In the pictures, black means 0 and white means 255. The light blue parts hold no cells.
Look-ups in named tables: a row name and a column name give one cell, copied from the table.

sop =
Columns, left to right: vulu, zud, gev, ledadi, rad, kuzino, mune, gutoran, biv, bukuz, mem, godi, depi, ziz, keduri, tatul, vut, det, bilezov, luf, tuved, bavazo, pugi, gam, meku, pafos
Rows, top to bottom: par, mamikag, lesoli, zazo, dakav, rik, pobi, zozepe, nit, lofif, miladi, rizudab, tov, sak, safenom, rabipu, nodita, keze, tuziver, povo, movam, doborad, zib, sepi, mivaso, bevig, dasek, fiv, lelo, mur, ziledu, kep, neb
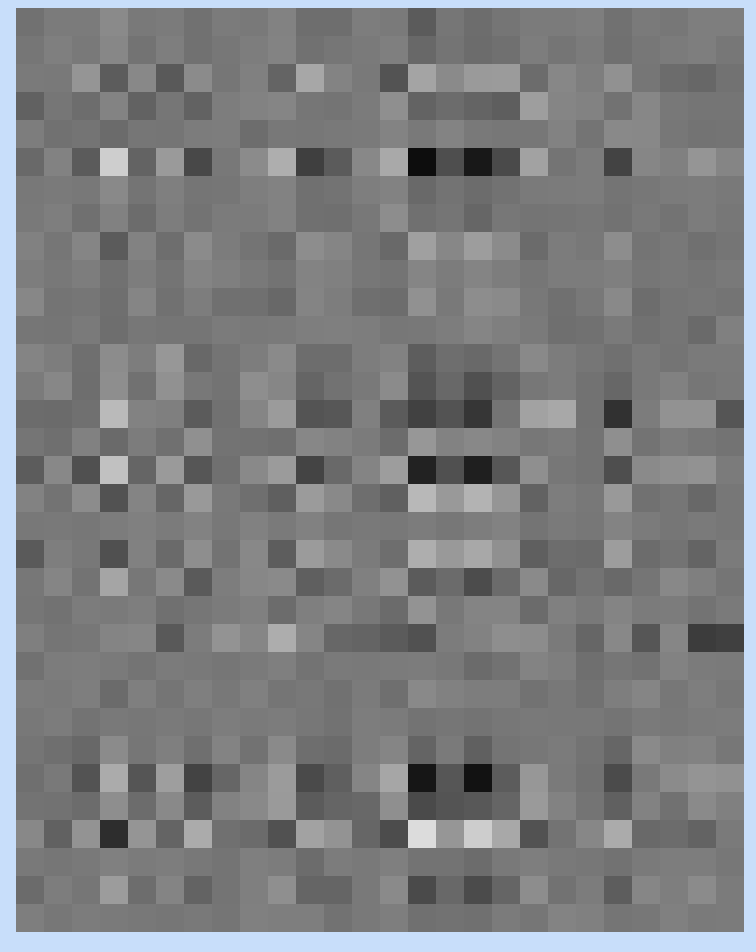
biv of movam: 135
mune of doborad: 118
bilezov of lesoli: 108
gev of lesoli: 149
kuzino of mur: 100
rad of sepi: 116
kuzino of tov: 151
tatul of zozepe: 117
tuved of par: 126
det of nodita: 87
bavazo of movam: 105
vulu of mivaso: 124
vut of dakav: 121

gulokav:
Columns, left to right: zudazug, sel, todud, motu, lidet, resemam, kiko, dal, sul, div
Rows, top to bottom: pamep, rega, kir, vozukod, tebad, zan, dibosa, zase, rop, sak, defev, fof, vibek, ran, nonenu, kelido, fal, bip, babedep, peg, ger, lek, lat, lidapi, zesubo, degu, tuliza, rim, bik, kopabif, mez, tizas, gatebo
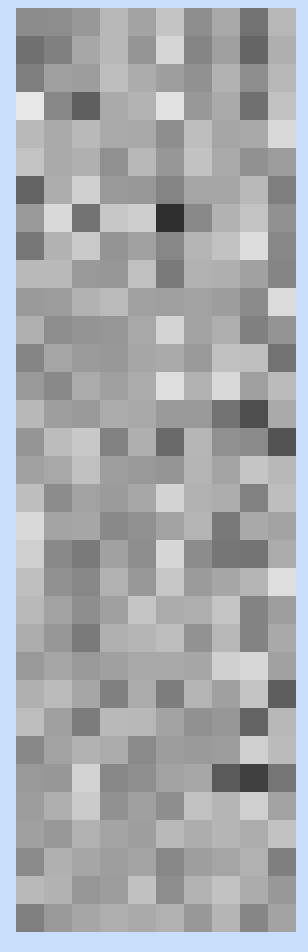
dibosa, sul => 185
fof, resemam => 212
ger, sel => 145
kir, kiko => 145
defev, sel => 156
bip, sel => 140
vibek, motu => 152

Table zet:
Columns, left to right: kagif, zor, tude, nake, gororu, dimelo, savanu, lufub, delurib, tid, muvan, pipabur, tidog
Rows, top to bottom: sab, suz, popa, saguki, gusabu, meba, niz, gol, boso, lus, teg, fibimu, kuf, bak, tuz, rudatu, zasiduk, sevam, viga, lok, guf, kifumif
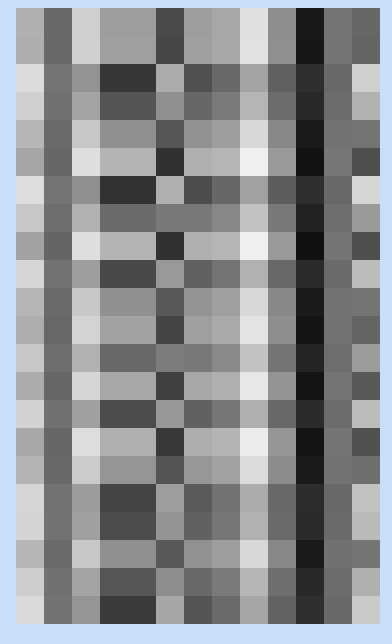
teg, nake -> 144
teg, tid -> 136
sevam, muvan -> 45
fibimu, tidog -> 100
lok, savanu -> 145
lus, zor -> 114
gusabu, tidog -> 116
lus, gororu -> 73
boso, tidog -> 78
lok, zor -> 107
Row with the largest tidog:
niz

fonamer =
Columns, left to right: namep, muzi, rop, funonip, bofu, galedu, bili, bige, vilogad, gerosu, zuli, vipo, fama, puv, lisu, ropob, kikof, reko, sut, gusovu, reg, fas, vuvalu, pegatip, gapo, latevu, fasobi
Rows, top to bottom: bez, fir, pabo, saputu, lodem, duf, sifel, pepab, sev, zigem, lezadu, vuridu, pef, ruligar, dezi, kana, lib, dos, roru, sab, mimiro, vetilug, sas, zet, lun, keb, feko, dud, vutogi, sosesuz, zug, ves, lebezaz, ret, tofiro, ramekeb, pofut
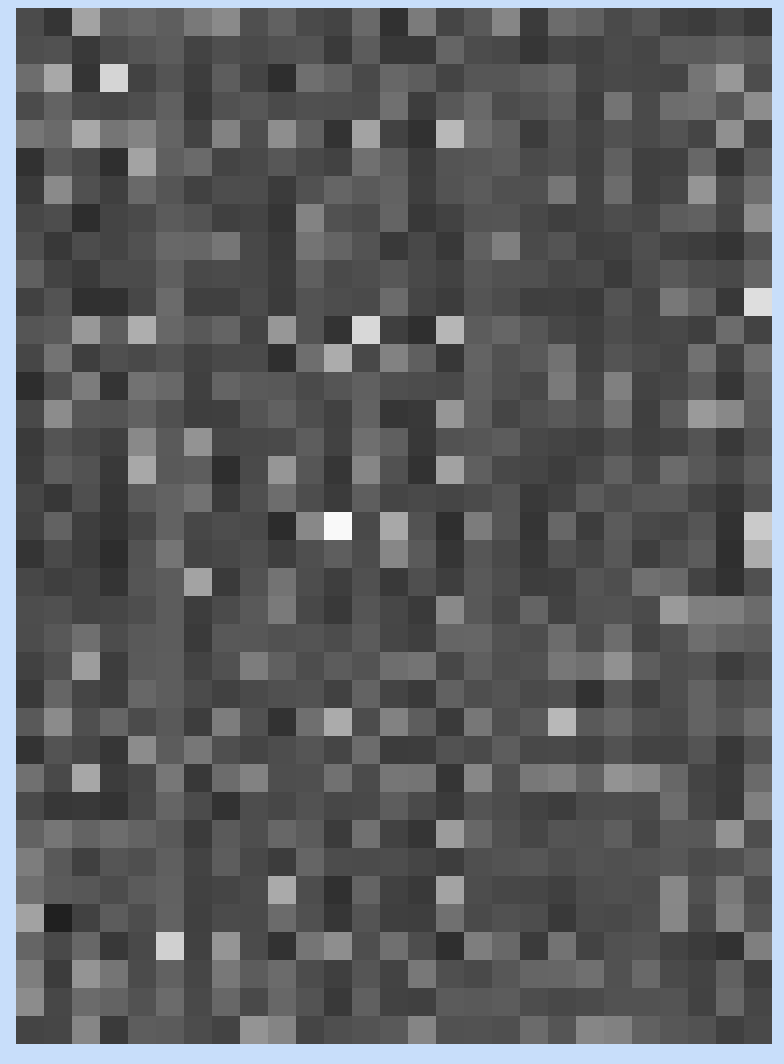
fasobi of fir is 89
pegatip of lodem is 83
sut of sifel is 80
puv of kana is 95
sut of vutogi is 67
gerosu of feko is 77
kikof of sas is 102
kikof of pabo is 86
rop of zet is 157
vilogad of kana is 72
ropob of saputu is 88
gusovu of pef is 114
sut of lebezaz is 77
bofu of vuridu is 174
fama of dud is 75
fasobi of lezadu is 222
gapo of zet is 83
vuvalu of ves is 77
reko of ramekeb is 92
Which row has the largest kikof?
dud

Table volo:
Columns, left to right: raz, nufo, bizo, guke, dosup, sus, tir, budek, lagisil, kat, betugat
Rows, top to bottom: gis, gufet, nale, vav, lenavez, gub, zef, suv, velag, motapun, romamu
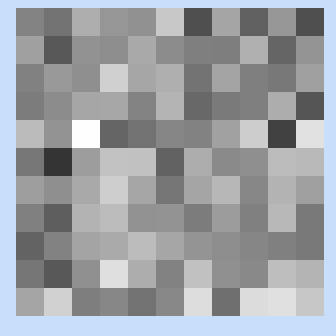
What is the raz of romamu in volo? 165
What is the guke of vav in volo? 167
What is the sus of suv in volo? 147
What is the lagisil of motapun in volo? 137
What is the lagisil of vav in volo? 127
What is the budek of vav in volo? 122
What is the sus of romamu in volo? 136
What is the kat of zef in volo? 179
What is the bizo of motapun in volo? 144
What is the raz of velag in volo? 99
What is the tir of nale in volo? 115
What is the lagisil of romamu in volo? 220
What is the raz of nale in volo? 129
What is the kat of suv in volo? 184
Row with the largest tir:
romamu

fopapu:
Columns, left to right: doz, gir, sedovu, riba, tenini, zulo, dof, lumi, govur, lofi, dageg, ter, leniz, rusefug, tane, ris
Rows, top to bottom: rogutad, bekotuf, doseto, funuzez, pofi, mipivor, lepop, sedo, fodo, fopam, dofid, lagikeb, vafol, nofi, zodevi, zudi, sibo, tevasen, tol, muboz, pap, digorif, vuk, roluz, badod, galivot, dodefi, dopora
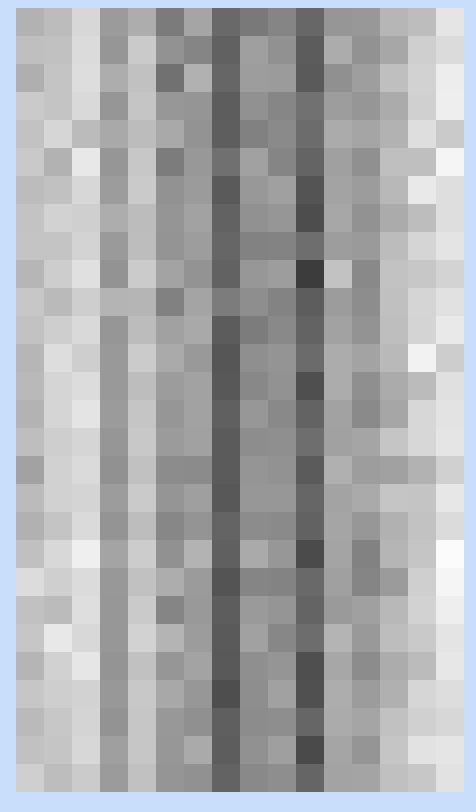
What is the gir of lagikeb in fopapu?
206
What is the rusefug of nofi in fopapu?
171
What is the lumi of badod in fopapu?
78
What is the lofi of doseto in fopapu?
155
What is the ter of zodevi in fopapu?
162
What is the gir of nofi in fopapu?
213
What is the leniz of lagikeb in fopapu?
147
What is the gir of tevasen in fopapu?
209
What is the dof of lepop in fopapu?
155
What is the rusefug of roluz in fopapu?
172
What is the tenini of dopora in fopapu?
193
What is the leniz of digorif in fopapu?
160
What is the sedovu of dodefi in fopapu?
215
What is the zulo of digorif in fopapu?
133
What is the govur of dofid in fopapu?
142
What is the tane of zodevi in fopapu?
215
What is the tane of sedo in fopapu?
189

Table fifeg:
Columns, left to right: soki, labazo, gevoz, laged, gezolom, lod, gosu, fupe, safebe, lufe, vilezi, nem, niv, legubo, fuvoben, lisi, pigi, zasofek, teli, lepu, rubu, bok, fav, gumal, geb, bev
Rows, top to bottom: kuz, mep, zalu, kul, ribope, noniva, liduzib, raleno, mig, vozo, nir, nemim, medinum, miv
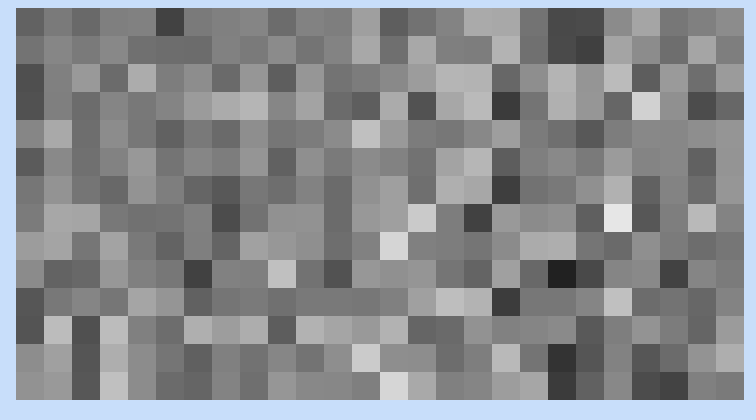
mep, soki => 115
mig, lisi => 125
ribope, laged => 140
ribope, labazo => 169
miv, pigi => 133
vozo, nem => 82
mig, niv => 129
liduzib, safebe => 119
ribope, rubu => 88
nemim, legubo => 178

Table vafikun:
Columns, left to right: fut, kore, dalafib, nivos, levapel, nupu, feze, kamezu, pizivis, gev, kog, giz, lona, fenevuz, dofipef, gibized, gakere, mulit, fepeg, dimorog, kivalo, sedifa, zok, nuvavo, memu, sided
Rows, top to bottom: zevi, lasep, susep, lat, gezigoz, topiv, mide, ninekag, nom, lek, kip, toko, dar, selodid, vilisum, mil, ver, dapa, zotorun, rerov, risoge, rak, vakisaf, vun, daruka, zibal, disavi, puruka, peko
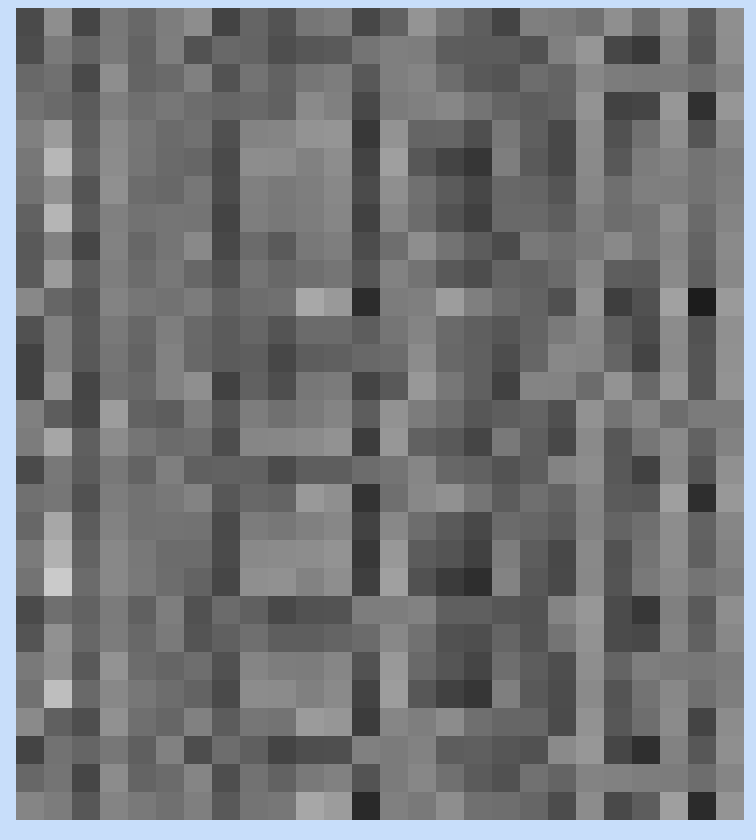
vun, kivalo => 142
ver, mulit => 83
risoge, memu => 116
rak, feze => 81
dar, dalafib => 88
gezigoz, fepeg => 95
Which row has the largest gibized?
kip

